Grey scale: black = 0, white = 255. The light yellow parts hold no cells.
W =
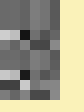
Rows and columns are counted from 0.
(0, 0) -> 106
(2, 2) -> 100
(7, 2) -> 26
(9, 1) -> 102
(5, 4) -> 116
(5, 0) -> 106
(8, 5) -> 134
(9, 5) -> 137
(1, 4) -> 116
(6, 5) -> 93
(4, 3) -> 72
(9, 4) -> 72
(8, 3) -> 118
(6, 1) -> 109
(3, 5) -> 101
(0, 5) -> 90
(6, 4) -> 115
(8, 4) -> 133
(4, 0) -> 123
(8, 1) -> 65

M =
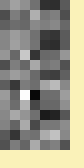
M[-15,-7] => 134
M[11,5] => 35
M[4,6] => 90
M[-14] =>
[77, 125, 101, 175, 118, 127, 78]
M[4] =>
[134, 160, 143, 116, 49, 45, 90]
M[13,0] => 89
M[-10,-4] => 52
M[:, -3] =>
[48, 118, 127, 59, 49, 105, 116, 68, 165, 109, 103, 27, 120, 172, 117]
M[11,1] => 168
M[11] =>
[136, 168, 148, 112, 27, 35, 86]
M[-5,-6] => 109
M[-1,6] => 82
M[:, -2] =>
[46, 127, 136, 53, 45, 107, 125, 62, 186, 110, 104, 35, 120, 193, 128]
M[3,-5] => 142
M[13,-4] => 113
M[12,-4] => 73
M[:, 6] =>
[90, 78, 104, 91, 90, 150, 81, 96, 136, 157, 143, 86, 140, 136, 82]
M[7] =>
[135, 157, 143, 106, 68, 62, 96]
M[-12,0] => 135
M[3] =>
[135, 156, 142, 113, 59, 53, 91]
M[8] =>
[93, 56, 124, 110, 165, 186, 136]
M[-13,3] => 137
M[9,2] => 253
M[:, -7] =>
[134, 77, 96, 135, 134, 150, 78, 135, 93, 155, 143, 136, 131, 89, 81]

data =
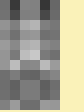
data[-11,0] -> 112
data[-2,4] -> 100
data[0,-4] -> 131
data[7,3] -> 100
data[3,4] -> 112
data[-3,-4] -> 123
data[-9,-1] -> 119
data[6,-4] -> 135
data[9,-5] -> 100
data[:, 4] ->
[54, 72, 127, 112, 137, 122, 186, 122, 95, 100, 154]
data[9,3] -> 123
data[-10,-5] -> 74
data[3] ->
[135, 113, 148, 151, 112, 115]
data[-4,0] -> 111
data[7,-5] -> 124
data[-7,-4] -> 174
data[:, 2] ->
[131, 127, 170, 148, 174, 189, 135, 103, 123, 123, 111]
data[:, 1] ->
[57, 74, 127, 113, 137, 122, 188, 124, 97, 100, 155]
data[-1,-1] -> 151

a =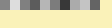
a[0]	133
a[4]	182
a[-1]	100
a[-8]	128

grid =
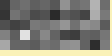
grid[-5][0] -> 59
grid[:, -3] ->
[117, 68, 145, 99, 98]
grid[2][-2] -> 137
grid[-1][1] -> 101
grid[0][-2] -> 179
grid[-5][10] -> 109
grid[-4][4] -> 81
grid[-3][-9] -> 75
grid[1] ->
[52, 115, 100, 75, 81, 42, 92, 81, 68, 173, 121]
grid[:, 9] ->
[179, 173, 137, 95, 45]
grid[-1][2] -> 100
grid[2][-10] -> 65
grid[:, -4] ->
[109, 81, 113, 61, 146]
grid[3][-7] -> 136
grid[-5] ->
[59, 101, 111, 95, 102, 87, 146, 109, 117, 179, 109]

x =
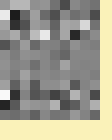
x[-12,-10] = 152
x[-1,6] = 118
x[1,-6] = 106
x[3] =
[152, 170, 118, 187, 232, 112, 166, 40, 113, 139]
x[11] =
[114, 109, 122, 97, 135, 116, 118, 151, 131, 103]
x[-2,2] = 155
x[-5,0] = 141
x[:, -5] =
[114, 79, 99, 112, 128, 116, 124, 132, 142, 66, 177, 116]
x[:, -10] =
[152, 234, 164, 152, 83, 141, 145, 141, 160, 249, 36, 114]
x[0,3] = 144
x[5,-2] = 134
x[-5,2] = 161
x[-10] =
[164, 48, 81, 155, 144, 99, 166, 162, 215, 114]
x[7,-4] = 139
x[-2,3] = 148
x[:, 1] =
[182, 28, 48, 170, 118, 125, 131, 125, 96, 48, 89, 109]
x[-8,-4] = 111
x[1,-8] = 103
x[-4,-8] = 146
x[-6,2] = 135
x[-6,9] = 133
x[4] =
[83, 118, 155, 105, 130, 128, 111, 144, 131, 126]
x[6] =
[145, 131, 135, 112, 135, 124, 162, 134, 131, 133]
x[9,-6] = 100
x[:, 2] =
[183, 103, 81, 118, 155, 144, 135, 161, 146, 131, 155, 122]
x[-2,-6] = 144

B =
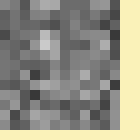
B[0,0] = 135
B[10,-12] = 120
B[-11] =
[99, 114, 102, 104, 94, 80, 104, 129, 108, 99, 68, 97]
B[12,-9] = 143
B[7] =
[117, 104, 146, 62, 96, 144, 117, 138, 171, 119, 97, 136]
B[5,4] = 143
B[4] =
[108, 101, 90, 148, 202, 165, 101, 98, 91, 133, 173, 81]
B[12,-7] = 126
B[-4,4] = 120
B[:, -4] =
[107, 102, 108, 134, 91, 129, 132, 171, 116, 166, 97, 155, 136]
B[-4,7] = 123
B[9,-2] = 85
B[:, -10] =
[86, 94, 102, 118, 90, 126, 97, 146, 105, 86, 87, 121, 97]
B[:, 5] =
[168, 101, 80, 138, 165, 165, 131, 144, 159, 136, 106, 147, 126]
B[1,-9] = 129
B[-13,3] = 148
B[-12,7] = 119
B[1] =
[96, 115, 94, 129, 132, 101, 109, 119, 102, 121, 100, 71]
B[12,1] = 87
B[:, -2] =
[150, 100, 68, 137, 173, 129, 109, 97, 166, 85, 68, 105, 91]
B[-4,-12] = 144
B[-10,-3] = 138
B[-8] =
[116, 99, 126, 118, 143, 165, 107, 127, 129, 138, 129, 79]

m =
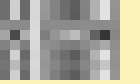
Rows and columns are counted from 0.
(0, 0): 110
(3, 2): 175
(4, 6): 128
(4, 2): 126
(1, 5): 130
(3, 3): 219
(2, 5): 140
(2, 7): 138
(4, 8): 139
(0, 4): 153
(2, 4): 139
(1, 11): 146
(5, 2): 105
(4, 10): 169
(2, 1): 138
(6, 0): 117
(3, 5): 149
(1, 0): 111
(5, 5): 127
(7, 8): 127
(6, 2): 118
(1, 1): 207
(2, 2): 139
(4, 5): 139
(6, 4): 150
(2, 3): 217
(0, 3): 215

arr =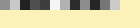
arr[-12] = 143
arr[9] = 38
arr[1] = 200
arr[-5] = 44
